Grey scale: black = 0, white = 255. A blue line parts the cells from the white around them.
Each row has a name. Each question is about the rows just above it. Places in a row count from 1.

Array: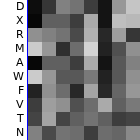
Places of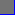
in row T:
5
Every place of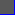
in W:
3 4 7
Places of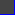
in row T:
1 3 8
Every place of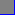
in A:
8

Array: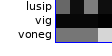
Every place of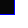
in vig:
1 2 3
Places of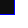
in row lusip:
2 4
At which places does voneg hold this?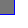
1 2 3
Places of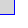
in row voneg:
4
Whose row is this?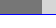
voneg

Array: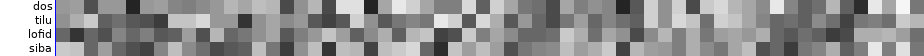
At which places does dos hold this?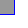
1 4 5 7 12
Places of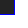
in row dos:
6 23 41
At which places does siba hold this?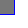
16 34 48 54 62

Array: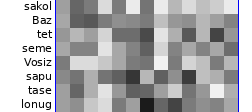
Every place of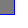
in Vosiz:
1 6 9 12
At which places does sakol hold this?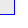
6 8 13
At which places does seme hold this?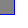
2 3 6 9 11
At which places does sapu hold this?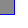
1

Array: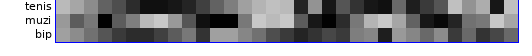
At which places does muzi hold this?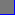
3 14 22 31
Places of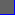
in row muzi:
26
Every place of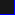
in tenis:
9 20 23 32
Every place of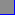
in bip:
2 28
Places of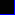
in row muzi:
4 12 13 20
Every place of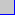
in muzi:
8 15 17 24 32
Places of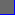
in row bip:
27 30 33

